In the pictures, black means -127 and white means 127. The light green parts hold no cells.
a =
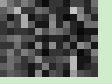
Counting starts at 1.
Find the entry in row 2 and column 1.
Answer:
-32
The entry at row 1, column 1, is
28
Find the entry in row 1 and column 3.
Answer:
-45
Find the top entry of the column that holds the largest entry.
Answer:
-60
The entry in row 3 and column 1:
-45
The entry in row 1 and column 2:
-17
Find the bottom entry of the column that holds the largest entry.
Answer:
28
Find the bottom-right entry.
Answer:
-74
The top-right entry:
-17
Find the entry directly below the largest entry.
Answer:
-105
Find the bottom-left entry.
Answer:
-60
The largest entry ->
70
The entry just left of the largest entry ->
-89
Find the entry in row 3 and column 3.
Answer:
-60

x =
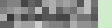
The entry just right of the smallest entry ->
2
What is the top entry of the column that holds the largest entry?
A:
-41
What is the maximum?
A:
76
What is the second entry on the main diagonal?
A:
18
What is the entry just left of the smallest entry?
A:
46
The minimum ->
-72
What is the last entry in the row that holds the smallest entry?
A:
-41
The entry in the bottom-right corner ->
2
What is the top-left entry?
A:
-13
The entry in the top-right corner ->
-13
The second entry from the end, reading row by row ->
18
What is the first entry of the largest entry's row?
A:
-29
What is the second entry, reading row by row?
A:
2
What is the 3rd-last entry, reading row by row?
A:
18
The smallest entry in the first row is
-57

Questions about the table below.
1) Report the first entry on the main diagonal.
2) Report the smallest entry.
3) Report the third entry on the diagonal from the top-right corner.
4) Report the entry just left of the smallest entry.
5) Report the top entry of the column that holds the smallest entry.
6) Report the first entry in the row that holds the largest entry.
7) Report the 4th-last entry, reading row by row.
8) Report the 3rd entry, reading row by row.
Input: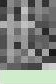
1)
-87
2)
-102
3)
-3
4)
36
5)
-3
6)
-3
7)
-60
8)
-17

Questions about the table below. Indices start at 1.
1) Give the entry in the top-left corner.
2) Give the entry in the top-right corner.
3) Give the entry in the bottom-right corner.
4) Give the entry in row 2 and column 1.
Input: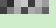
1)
-41
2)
29
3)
-29
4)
-67

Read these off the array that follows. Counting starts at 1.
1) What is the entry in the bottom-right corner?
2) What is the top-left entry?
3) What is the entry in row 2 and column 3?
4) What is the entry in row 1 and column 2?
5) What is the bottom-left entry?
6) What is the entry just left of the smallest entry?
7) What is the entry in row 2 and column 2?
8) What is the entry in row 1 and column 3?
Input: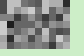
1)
47
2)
-51
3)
18
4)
63
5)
47
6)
75
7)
63
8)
63

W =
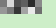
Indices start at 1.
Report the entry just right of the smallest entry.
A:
10
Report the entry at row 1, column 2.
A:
89
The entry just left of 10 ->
-85

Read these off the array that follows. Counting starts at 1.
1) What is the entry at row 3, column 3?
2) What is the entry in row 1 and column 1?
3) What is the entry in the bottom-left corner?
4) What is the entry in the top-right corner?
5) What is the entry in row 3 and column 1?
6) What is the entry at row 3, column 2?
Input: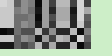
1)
-16
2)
85
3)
-104
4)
-61
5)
73
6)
73
